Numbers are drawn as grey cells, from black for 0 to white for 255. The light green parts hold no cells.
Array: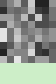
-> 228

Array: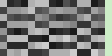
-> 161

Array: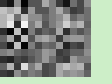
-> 141

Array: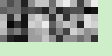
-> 20

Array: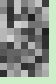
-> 142
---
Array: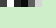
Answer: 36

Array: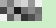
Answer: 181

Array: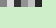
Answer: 53

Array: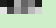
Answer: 157

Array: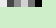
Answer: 143

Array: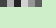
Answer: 36

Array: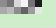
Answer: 141
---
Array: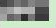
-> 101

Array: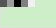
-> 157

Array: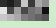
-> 184

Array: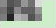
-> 37

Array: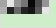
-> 34

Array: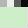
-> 237
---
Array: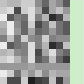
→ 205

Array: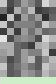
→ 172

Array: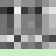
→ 99

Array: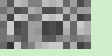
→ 104

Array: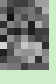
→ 132

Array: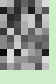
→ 99

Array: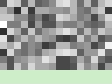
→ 169
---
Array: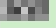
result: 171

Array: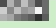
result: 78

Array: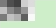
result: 123

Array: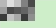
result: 183

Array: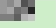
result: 153

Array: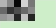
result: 180
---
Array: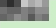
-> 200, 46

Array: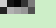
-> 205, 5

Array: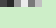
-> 235, 41

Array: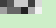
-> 242, 34

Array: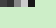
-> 204, 23

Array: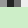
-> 238, 36

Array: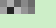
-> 190, 36
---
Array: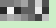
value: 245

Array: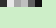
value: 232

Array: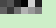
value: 208

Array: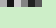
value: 205

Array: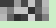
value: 211

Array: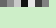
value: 230

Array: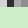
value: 211
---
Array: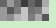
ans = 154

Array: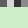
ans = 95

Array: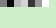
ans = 127

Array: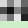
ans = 190

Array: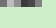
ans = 114

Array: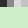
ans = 44

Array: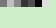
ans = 120
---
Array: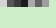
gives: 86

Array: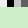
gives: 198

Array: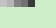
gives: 130

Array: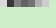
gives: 115

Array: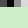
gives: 143

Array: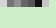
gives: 102

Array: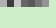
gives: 102

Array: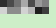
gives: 61

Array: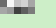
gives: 108
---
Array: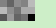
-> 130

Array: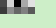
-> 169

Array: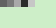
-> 43

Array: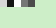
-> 118

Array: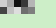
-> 56

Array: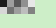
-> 144

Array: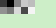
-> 201
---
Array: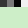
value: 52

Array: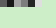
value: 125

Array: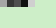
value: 79

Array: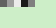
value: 127

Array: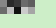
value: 165

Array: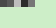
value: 89

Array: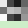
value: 193

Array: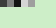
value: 129
